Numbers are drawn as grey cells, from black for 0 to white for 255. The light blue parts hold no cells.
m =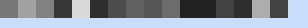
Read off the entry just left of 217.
55
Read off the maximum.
217

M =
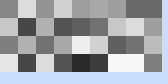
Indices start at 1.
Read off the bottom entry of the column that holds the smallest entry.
42
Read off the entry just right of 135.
220
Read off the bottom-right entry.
126
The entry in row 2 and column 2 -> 71
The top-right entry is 105
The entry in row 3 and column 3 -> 114
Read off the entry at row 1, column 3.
147
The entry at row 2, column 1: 199
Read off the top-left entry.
135
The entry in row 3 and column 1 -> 126
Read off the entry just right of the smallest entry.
60

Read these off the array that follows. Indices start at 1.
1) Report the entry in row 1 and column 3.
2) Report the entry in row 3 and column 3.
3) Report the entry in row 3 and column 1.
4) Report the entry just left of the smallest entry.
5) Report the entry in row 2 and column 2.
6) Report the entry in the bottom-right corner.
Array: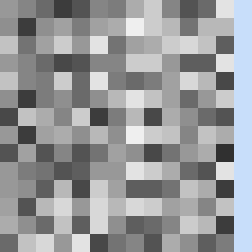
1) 106
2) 161
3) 194
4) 172
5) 60
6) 124

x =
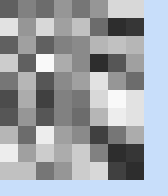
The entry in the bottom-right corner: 45
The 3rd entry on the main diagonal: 96
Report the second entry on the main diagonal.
150
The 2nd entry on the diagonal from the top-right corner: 45
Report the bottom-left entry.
193
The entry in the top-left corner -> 96
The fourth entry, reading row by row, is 150
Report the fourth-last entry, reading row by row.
204
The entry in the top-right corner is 216
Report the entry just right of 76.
172
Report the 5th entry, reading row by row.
118
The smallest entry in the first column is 76
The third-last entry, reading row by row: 216

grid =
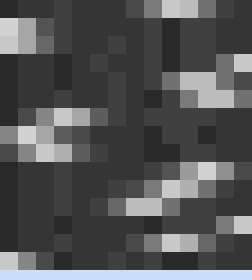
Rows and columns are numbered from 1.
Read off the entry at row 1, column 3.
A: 53
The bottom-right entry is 53
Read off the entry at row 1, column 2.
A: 53
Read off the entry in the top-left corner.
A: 42
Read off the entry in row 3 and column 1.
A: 200
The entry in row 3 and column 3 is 103
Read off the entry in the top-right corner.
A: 53
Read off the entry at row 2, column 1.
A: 210
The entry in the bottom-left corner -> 200

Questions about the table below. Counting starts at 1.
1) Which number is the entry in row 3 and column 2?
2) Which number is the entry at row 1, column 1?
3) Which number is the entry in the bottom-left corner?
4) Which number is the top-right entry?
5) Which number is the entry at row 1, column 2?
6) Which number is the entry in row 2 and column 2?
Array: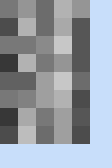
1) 120
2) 120
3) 76
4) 149
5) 149
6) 178

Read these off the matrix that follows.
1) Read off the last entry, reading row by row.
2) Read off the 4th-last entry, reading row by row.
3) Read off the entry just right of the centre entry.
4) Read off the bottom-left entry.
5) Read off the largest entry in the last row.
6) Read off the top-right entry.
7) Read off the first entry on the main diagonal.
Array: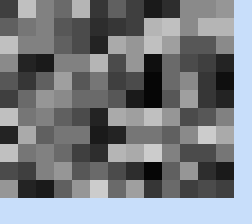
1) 63
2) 106
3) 26
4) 150
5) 204
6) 150
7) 63

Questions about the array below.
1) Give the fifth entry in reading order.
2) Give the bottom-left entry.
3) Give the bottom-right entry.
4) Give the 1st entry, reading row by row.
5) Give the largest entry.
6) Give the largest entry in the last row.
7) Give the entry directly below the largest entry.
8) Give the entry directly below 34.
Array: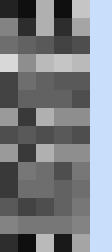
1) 197
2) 45
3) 165
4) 34
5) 216
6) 186
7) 67
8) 131

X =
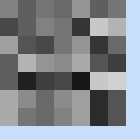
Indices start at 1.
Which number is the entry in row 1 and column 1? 129
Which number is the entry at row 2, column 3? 129
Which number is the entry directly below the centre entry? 72
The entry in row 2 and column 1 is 72
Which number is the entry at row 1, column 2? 95
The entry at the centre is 139
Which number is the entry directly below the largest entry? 84
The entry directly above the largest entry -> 62
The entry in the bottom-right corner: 84
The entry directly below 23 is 159
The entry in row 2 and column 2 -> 95
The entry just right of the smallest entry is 200

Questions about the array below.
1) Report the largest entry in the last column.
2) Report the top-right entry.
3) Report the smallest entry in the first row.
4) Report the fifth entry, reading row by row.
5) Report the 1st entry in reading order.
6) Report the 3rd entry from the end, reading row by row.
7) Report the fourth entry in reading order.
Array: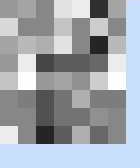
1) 254
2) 164
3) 48
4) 236
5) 153
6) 174
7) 226

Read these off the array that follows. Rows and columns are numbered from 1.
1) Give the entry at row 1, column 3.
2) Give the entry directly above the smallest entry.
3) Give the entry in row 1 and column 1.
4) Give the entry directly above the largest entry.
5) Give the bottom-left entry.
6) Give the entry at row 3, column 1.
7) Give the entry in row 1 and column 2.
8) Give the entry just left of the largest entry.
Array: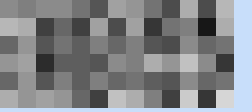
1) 139
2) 76
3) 139
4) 115
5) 173
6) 103
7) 127
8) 54
